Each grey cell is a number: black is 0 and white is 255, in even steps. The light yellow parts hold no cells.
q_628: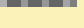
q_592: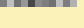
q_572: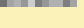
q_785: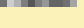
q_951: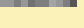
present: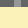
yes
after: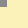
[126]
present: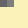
no
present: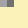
no
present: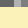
no
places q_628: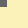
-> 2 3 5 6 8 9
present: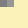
yes

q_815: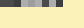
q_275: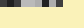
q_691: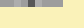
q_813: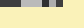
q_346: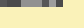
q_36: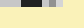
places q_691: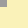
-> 1 2 4 7 8 9
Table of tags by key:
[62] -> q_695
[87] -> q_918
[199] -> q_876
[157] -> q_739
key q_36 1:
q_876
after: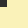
[173]
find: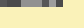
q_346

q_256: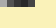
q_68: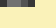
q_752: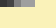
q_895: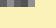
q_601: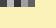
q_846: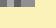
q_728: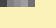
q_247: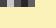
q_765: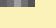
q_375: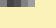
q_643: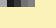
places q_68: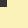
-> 1 5
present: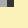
no
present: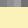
yes

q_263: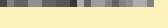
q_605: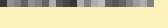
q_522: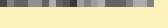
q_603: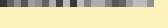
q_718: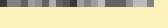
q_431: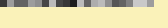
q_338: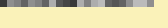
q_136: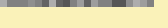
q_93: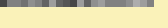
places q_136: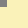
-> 2 3 4 6 11 15 16 22
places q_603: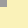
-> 5 19
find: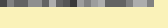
q_522
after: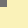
[143]

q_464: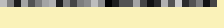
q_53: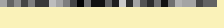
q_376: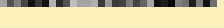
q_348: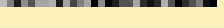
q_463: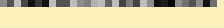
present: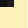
yes
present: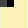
yes
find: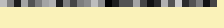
q_464
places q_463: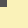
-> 2 9 10 28
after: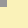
[57]
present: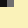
yes
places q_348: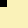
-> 14 16 26 31

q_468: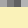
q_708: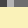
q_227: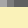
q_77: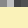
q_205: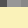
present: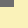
yes
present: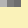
no

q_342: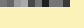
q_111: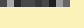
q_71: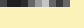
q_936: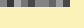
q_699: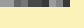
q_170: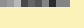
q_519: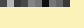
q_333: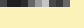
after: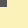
[132]
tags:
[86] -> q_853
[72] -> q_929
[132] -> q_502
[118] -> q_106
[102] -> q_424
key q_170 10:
q_502
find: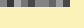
q_936
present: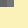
yes
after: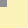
[156]
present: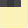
yes

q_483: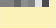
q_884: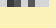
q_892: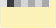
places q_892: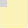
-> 4 6
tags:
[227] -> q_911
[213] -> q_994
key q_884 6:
q_994
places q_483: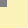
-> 1 2 5
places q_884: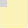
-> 1 4 6 7
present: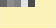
yes
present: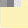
no
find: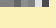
q_483

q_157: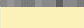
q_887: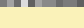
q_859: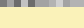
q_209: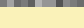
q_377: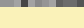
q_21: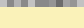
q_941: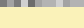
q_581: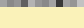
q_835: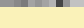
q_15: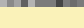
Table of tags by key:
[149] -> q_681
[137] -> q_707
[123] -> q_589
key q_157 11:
q_707
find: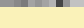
q_835
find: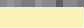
q_157
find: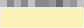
q_21
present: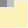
yes
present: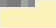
no
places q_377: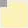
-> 3 5 8

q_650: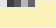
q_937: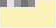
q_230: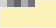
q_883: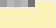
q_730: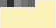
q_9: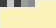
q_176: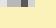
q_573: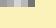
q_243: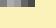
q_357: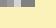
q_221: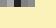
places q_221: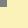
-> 4
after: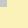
[61]
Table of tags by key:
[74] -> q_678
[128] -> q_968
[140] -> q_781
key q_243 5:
q_678

